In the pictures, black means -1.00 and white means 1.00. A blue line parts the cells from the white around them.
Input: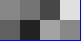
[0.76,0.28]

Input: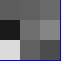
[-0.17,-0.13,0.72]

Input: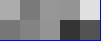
[0.76,-0.59]

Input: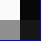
[-0.95,0.12]

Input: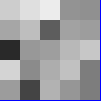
[0.13,0.27,0.24,0.09,0.22]

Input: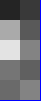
[-0.55,0.33]

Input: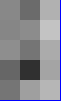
[0.39,0.10,0.11]

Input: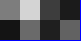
[-0.79,-0.76]
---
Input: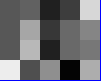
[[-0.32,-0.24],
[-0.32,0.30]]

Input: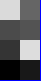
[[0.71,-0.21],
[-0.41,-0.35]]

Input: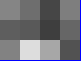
[[0.04,-0.14],
[-0.26,-0.30]]

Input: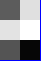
[[-0.28,0.76],
[0.78,1.00]]

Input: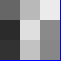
[[-0.20,0.45],
[-0.66,0.75]]

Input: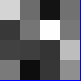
[[0.66,-0.15],
[-0.56,-0.08]]
